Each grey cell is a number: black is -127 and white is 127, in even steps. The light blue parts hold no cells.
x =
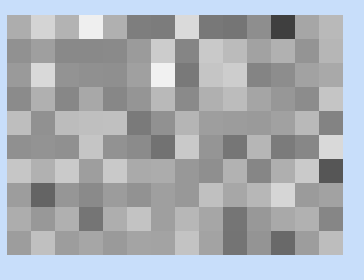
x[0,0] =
45
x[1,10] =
34
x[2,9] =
77
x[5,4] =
18
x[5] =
[16, 19, 16, 69, 18, 11, -13, 73, 21, -9, 54, -4, 7, 89]
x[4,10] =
26
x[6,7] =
24
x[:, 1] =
[84, 31, 89, 48, 17, 19, 49, -27, 24, 64]
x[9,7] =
67
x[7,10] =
55
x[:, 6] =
[-3, 76, 113, 57, 17, -13, 44, 31, 31, 35]
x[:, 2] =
[51, 9, 19, 7, 60, 16, 74, 22, 48, 29]
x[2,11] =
13
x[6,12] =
74
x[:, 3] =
[111, 9, 16, 40, 63, 69, 30, 10, -10, 38]
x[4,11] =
33
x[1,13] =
54
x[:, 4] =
[48, 10, 15, 7, 64, 18, 73, 28, 46, 26]
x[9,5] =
36
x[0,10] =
14
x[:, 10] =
[14, 34, 4, 37, 26, 54, 6, 55, 24, 20]
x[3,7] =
10
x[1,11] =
49
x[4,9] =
28
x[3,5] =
21
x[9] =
[29, 64, 29, 38, 26, 36, 35, 67, 35, -11, 20, -22, 29, 61]

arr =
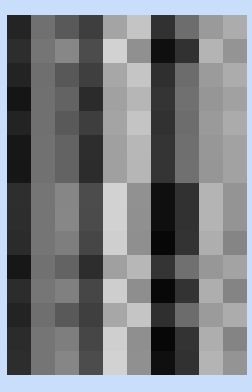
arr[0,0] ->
-91
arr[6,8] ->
22
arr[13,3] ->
-57
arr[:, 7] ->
[-18, -78, -19, -15, -18, -16, -15, -78, -78, -76, -15, -76, -19, -76, -78]
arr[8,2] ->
7
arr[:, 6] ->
[-78, -112, -80, -75, -78, -75, -75, -112, -112, -120, -75, -119, -80, -120, -112]
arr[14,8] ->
52
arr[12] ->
[-92, -16, -38, -64, 39, 69, -80, -19, 27, 44]
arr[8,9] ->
20
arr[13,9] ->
4
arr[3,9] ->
33
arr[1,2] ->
7
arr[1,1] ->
-10
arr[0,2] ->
-38
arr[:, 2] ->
[-38, 7, -39, -28, -38, -28, -28, 6, 7, -1, -28, 0, -38, -1, 6]
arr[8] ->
[-82, -10, 7, -52, 82, 16, -112, -78, 52, 20]
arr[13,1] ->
-10
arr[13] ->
[-84, -10, -1, -57, 79, 15, -120, -76, 46, 4]
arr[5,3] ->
-82
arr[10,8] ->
23
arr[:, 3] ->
[-65, -51, -64, -84, -65, -82, -83, -51, -52, -57, -82, -57, -64, -57, -51]
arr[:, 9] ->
[44, 20, 44, 33, 43, 34, 34, 20, 20, 5, 35, 4, 44, 4, 20]
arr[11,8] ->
46
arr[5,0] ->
-104

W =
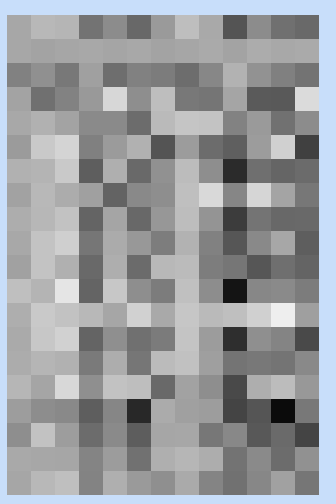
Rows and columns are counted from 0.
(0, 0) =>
39
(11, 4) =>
71
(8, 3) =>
-27
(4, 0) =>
40
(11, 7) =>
64
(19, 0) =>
38
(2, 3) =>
32
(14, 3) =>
-5
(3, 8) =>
-10
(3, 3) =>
25
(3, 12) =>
91
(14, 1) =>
53
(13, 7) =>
68
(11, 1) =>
52
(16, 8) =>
29
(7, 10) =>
86
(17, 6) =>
38
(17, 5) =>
-34
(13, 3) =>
-27
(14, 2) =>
49
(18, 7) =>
54
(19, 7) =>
42
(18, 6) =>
47
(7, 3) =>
32
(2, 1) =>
16
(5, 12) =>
-63
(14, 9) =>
-11
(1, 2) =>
38
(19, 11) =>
33
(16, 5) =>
-87
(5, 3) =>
0
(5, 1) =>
73
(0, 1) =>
56
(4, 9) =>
2
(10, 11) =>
-16
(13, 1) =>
71
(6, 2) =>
73
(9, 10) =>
9
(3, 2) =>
2

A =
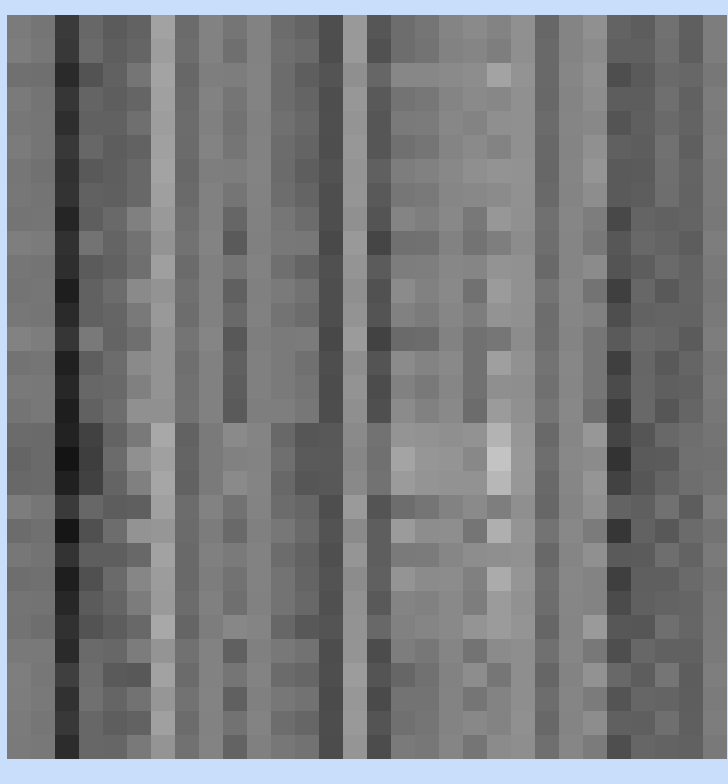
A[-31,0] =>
-4
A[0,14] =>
25
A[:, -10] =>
[3, -1, 35, 7, 15, 3, 19, 11, 23, -1, 19, 27, 19, -9, 31, 15, 27, 51, 67, 55, -1, 47, 15, 43, 27, 27, 11, -9, 3, 3, 11]
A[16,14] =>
15
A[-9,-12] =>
6
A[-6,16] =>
1
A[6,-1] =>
-5
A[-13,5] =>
16
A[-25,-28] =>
-78
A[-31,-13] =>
-10
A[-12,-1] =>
-12
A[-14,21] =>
22
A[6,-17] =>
-45
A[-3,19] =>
-10
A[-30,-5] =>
-31
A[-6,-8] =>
-25
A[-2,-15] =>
-43
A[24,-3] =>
-28
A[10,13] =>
-47
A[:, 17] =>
[-10, -12, 7, -8, -4, -10, 1, -6, -1, -14, -1, 1, -4, -19, 3, -6, 1, 18, 22, 20, -10, 13, -4, 11, 1, 5, -8, -14, -12, -10, -8]
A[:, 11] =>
[-19, -16, -19, -19, -15, -19, -20, -18, -9, -7, -16, -5, -12, -5, -5, -5, -1, -23, -16, -23, -19, -8, -19, -12, -12, -24, -7, -20, -8, -18, -8]
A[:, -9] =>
[16, 15, 19, 16, 16, 16, 18, 17, 16, 12, 17, 17, 16, 12, 17, 14, 16, 22, 24, 23, 15, 20, 17, 21, 17, 20, 14, 14, 14, 16, 14]
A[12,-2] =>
-28
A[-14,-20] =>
4
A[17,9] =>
10
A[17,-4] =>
-42
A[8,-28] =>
-90
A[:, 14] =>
[25, 26, 15, 23, 20, 23, 20, 21, 16, 25, 20, 15, 19, 27, 14, 19, 15, 10, 6, 9, 26, 10, 21, 12, 17, 19, 20, 28, 23, 25, 21]
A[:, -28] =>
[-69, -71, -85, -73, -81, -71, -78, -76, -90, -78, -81, -97, -85, -73, -95, -88, -97, -93, -107, -95, -69, -105, -76, -97, -88, -78, -85, -64, -78, -71, -83]
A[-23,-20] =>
1
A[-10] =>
[-19, -15, -105, -47, -18, 19, 22, -20, -3, -22, 0, -8, -21, -44, 10, -33, 27, 13, 14, -10, 47, 20, -12, 8, -4, -73, -29, -39, -20, -12]
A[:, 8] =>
[2, 2, -1, 2, 0, 3, -1, 1, 1, 3, 0, 1, 1, 5, 1, 1, 1, -5, -5, -5, 2, -3, 0, -2, 0, -2, 2, 2, 3, 2, 3]
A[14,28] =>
-26
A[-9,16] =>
-5

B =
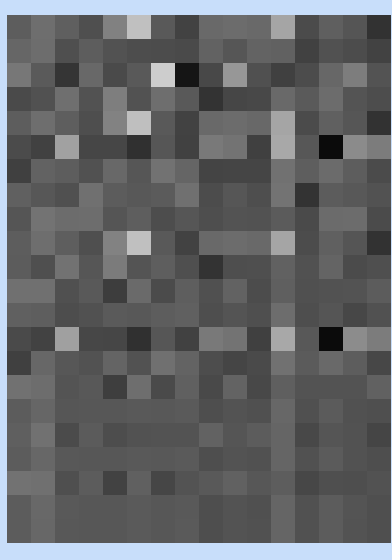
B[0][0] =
-34
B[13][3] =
-56
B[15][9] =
-28
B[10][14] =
-52
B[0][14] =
-42
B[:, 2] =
[-32, -48, -74, -16, -33, 33, -34, -47, -19, -33, -13, -47, -50, 32, -40, -43, -41, -52, -39, -48, -38, -39]
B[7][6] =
-36
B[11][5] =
-21
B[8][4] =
-42
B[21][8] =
-49
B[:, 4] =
[1, -45, -53, -1, 2, -57, -23, -35, -42, 2, -4, -66, -37, -57, -27, -65, -40, -50, -40, -61, -40, -40]
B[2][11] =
-63
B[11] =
[-15, -15, -47, -38, -66, -21, -52, -33, -47, -29, -51, -32, -47, -45, -44, -35]
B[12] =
[-31, -33, -50, -46, -37, -39, -34, -31, -49, -43, -48, -18, -49, -42, -56, -46]
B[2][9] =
23
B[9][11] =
37
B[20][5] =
-37
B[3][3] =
-45
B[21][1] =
-24
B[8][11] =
-36
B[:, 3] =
[-48, -34, -23, -45, -49, -57, -46, -15, -18, -48, -41, -38, -46, -56, -45, -39, -40, -36, -40, -35, -40, -40]
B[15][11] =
-32
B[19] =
[-13, -15, -48, -35, -61, -31, -57, -44, -38, -30, -40, -34, -56, -48, -49, -45]
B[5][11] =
40
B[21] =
[-35, -24, -39, -40, -40, -37, -40, -37, -49, -44, -46, -26, -46, -35, -44, -48]
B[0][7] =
-61
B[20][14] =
-43
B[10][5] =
-43
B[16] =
[-35, -25, -41, -40, -40, -38, -39, -37, -49, -44, -47, -24, -47, -36, -46, -48]
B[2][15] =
-44
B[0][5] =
64
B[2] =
[-8, -37, -74, -23, -53, -38, 77, -106, -55, 23, -47, -63, -51, -24, -2, -44]
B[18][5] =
-38
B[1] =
[-25, -18, -48, -34, -45, -50, -51, -53, -29, -41, -28, -30, -62, -46, -51, -61]
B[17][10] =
-35
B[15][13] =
-44

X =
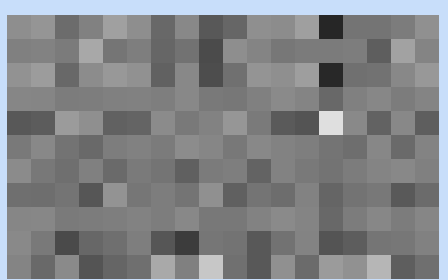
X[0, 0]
14
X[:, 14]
[-11, -2, -15, 0, 9, -17, -3, -12, -3, -34, 17]
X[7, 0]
-16
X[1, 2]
-4
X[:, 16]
[-3, 34, 8, -3, 8, -21, 8, -38, -3, -8, -33]
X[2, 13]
-87
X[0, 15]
-11
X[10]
[4, -22, 10, -43, -26, -16, 41, 0, 71, -15, -39, 16, -20, 27, 17, 54, -33, -16]
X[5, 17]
3
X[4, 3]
15
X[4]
[-39, -35, 27, 15, -30, -27, 11, -6, 2, 22, -5, -37, -43, 95, 9, -29, 8, -33]
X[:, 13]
[-89, -4, -87, -23, 95, -11, -12, -26, -23, -43, 27]
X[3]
[6, 5, -3, -2, 0, 1, -1, 8, -6, -8, 0, 10, 4, -23, 0, 7, -3, 4]
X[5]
[-6, 8, -12, -22, -2, 1, -4, 12, 6, -7, 8, 2, -1, -11, -17, 7, -21, 3]
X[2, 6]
-30
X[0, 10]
15
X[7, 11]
-18
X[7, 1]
-17
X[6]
[11, -7, -16, 0, -21, -5, -11, -31, -4, -1, -28, 2, -6, -12, -3, 4, 8, 0]
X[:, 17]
[16, 4, 24, 4, -33, 3, 0, -20, 6, 1, -16]
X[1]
[0, 2, -4, 40, -10, -1, -25, -13, -52, 14, 4, -8, -4, -4, -2, -33, 34, 4]
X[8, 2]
-5
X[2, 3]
12
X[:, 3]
[1, 40, 12, -2, 15, -22, 0, -41, -3, -24, -43]
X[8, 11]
10
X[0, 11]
12

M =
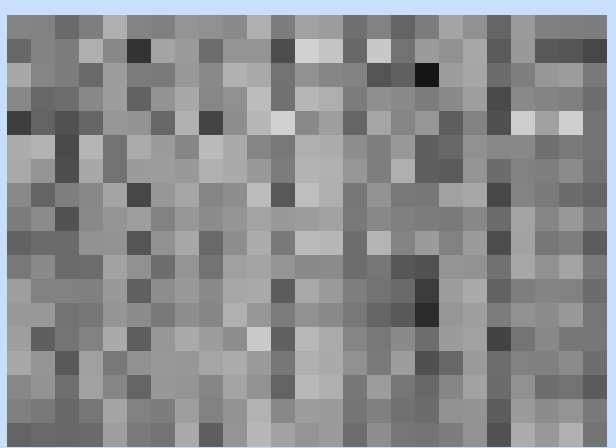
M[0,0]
4
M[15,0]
7
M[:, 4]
[47, 8, 29, 29, 22, -13, -13, 36, 20, 19, 34, 25, 21, 42, -7, 5, 36, 30]
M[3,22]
4
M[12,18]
22
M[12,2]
-13
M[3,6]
19
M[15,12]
56
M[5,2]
-53
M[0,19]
16
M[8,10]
35
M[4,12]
9
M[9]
[-29, -19, -20, 17, 19, -43, 17, 39, -22, 14, 44, -6, 58, 55, -18, 52, 3, 27, 1, 27, -50, 34, -8, -1, -34]
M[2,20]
-19
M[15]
[7, 19, -16, 33, 5, -26, 23, 20, 5, 36, 18, -28, 56, 47, -8, 28, -9, -23, 6, 34, -19, 16, -17, -13, -36]
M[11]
[30, 1, 1, 0, 25, -31, 13, 25, 10, 39, 41, -34, 41, 26, -1, -13, -22, -67, 29, 42, -29, -1, 4, 1, -19]
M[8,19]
8
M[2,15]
-43
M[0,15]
1
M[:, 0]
[4, -23, 40, 7, -65, 44, 41, 9, -2, -29, -6, 30, 25, 30, 39, 7, 0, -27]
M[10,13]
11
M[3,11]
-14
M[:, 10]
[47, 20, 41, 60, 54, 5, 25, 60, 35, 44, 35, 41, 23, 74, 26, 18, 50, 55]
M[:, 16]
[-28, -13, -31, 10, 5, 24, 46, -7, 0, 3, -40, -22, -38, 10, 29, -9, -14, -9]
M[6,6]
29
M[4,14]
-26
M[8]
[-2, 11, -45, 9, 20, 30, 1, 23, 12, 21, 35, 25, 28, 34, -7, 8, 0, -3, -5, 8, -19, 35, 5, 24, -4]
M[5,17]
-32
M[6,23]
11
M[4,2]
-46
